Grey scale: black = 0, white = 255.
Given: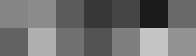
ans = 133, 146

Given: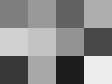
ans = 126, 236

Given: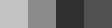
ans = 194, 80

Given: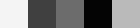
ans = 244, 186

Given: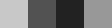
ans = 200, 152

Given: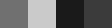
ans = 112, 59

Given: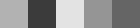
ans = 178, 101

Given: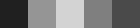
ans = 32, 74
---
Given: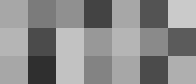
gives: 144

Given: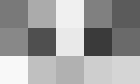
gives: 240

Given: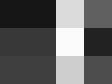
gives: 219

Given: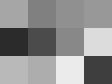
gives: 144

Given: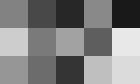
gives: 39

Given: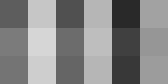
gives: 80
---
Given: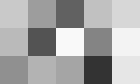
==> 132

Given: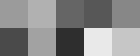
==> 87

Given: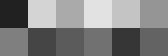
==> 196

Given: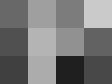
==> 145

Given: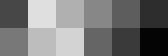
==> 93

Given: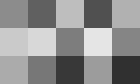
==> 229

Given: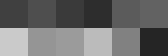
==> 91

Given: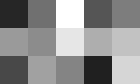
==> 174
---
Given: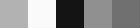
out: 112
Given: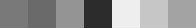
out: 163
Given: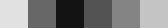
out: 196
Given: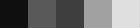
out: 223
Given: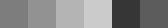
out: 92
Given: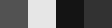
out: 50
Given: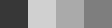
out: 126
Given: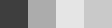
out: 201
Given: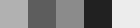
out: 236
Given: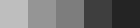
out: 36
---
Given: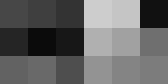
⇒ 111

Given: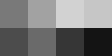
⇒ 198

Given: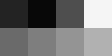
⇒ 245

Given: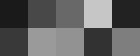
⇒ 34

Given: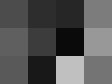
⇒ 152

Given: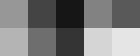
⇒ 89

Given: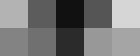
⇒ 214
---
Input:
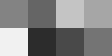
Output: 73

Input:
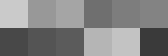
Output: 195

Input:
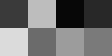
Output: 156

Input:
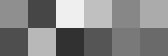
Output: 121

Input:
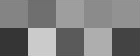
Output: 174

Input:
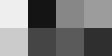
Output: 90
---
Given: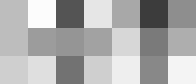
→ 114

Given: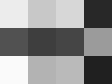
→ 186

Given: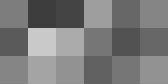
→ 146

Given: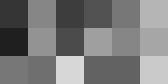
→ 215

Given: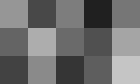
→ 53

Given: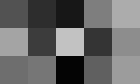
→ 4

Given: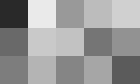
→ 133

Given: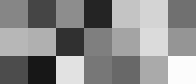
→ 226

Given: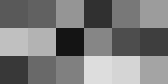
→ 128
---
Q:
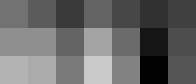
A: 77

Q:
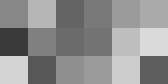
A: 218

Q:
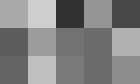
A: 177

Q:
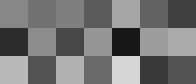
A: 171

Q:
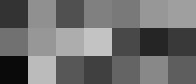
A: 57

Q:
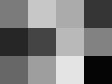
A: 130

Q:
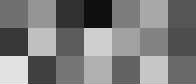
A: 78

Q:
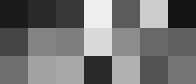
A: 97

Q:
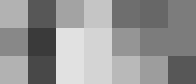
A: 124
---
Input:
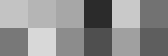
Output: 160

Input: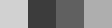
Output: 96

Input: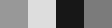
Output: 23

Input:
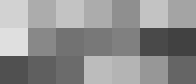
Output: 151

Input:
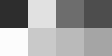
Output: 186

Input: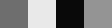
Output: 9

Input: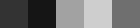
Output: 206

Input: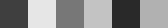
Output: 41

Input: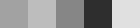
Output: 46
